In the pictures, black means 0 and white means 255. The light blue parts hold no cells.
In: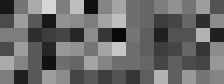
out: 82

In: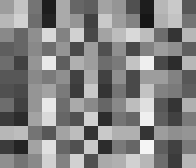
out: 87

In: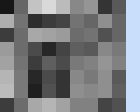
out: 89

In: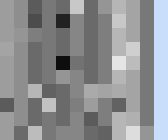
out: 120

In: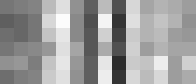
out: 157

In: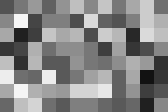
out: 111
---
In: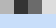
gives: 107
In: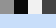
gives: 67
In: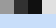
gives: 49
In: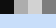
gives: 125
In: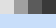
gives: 91
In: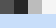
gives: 82
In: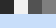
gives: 82
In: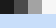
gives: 74
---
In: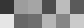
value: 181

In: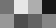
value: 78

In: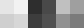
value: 80

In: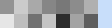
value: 44

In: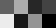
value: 23

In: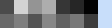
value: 97
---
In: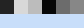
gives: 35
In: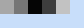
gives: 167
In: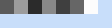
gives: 90
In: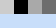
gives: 204
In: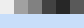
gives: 238
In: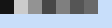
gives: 20
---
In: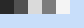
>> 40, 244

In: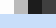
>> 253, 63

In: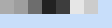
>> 171, 204

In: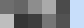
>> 110, 82

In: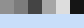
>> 144, 21

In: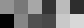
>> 147, 216

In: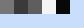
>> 118, 8
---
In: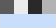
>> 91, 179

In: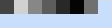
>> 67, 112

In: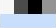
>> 246, 147

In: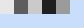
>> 231, 155

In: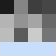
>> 27, 117

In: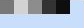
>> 120, 14

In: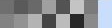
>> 111, 138

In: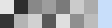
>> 229, 188

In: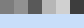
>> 125, 61

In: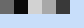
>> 105, 57
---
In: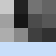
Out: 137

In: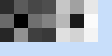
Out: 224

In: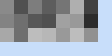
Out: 153

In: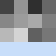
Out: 212

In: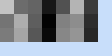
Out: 135

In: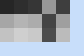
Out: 201

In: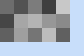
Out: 117

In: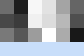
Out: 254

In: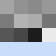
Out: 71

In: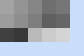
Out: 185
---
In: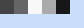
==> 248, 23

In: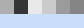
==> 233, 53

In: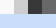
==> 249, 55

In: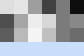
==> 244, 14

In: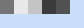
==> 232, 59

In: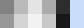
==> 242, 24

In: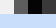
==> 240, 4
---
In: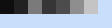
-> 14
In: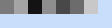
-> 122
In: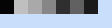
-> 4
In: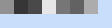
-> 145
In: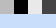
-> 188
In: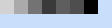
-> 210
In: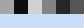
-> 165
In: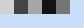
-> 209
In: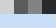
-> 209
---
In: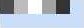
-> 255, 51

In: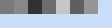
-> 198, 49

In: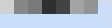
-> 209, 48

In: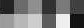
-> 238, 20

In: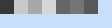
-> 215, 56

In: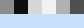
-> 242, 14
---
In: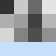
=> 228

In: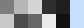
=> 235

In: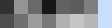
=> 198

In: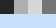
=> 215

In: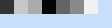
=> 241

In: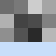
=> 205

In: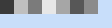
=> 231
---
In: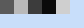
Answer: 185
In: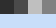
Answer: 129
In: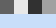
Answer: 161
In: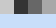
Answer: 168
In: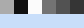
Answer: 171
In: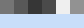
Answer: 146
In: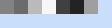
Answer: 186
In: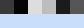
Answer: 189
